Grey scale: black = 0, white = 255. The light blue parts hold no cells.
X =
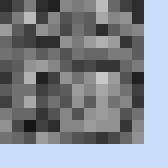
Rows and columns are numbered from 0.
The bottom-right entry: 145
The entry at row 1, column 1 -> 123
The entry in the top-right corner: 45
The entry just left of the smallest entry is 73
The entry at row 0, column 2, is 123
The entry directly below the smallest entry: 83
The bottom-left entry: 114
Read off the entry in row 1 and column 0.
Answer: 73
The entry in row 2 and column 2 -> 64
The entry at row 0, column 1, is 73
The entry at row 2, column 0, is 155
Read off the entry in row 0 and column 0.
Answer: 45
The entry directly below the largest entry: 167
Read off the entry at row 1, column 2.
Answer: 187
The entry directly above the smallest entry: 103
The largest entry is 199
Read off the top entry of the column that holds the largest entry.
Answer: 187
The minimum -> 22
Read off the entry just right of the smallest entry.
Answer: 64

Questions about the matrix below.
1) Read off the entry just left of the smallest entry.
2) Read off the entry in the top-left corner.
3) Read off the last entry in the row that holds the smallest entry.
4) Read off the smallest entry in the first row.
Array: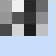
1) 211
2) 158
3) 191
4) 40

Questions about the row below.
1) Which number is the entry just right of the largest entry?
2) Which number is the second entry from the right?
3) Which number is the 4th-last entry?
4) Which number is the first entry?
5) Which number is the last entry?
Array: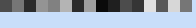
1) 88
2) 215
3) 224
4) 76
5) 118

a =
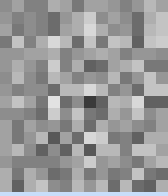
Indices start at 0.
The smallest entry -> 58
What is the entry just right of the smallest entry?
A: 97
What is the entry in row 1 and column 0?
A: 150
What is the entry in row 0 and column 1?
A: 162
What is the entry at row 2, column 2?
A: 141
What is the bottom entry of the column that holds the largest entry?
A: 141
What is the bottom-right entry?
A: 174
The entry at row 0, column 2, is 129
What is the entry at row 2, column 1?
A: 120
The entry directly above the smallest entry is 216
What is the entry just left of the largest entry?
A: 120
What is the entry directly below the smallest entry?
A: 120
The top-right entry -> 162
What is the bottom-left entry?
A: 174
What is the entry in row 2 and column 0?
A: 162
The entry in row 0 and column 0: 141
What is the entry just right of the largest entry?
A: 108
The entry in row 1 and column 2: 141
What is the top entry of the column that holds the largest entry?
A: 174

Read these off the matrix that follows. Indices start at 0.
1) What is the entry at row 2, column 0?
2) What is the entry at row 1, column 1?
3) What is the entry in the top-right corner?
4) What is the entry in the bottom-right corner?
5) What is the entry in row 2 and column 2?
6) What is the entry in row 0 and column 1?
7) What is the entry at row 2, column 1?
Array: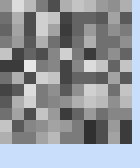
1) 100
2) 175
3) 175
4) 59
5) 78
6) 220
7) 163
